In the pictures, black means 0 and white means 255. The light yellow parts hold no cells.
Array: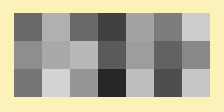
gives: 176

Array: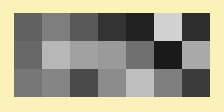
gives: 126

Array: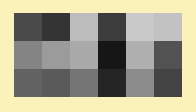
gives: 52

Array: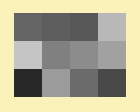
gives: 94

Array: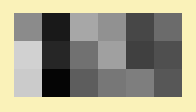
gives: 25

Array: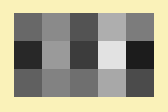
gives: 138
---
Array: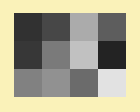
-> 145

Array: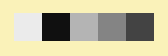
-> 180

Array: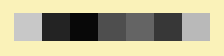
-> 100

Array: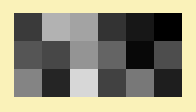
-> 65

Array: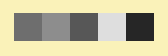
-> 87

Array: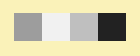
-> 241

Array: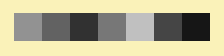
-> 192

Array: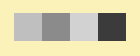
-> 139

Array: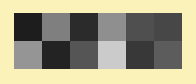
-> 203

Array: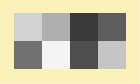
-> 244
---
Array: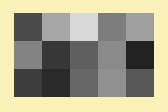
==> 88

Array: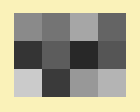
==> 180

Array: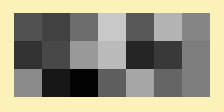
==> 125

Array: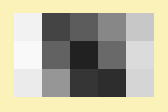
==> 213

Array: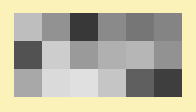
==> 62

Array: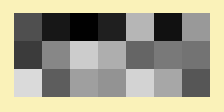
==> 86

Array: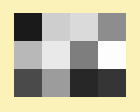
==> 53

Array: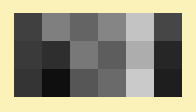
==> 30

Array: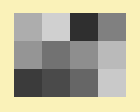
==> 201
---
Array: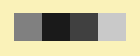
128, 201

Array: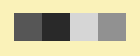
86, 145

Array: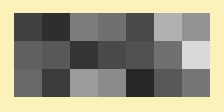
65, 118

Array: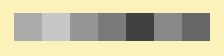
171, 102

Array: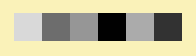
217, 50

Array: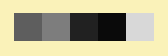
94, 216

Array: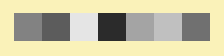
130, 112

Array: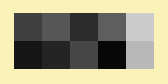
64, 184

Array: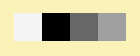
244, 160

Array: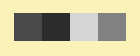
73, 129
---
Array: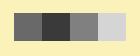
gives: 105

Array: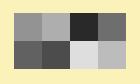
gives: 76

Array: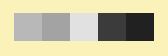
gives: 59

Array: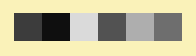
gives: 60

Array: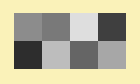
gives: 63

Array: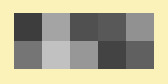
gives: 67

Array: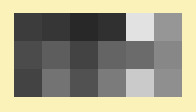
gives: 48

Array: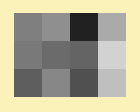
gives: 80

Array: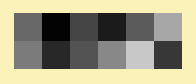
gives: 27
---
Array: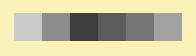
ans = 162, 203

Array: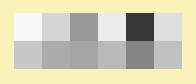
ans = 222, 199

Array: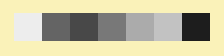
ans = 29, 237

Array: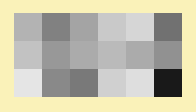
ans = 113, 229

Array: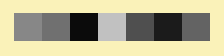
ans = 99, 135

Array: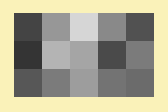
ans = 81, 87
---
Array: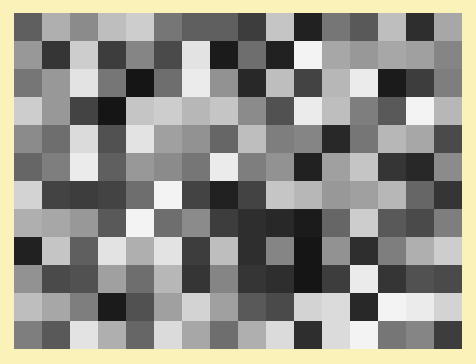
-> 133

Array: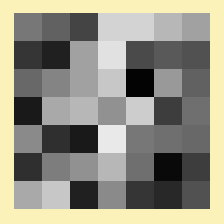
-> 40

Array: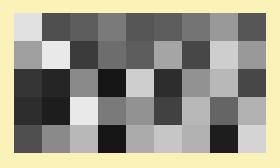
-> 29

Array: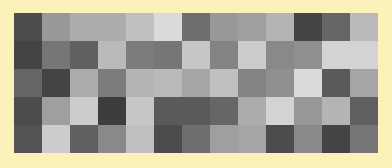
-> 68

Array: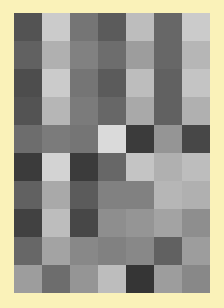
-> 157

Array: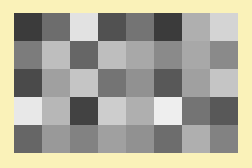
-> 175
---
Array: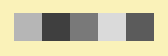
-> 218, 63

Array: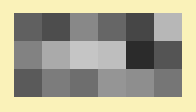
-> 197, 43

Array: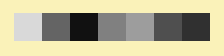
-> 217, 17

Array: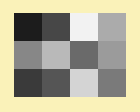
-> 242, 28

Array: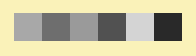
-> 212, 41

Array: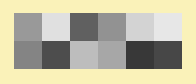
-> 231, 56
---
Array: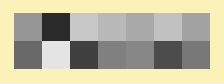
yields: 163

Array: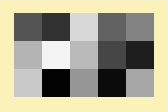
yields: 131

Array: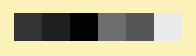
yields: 234

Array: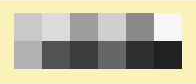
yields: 246

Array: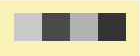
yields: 52

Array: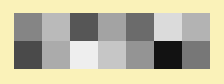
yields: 179

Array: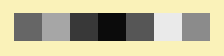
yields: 139

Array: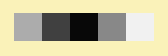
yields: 241
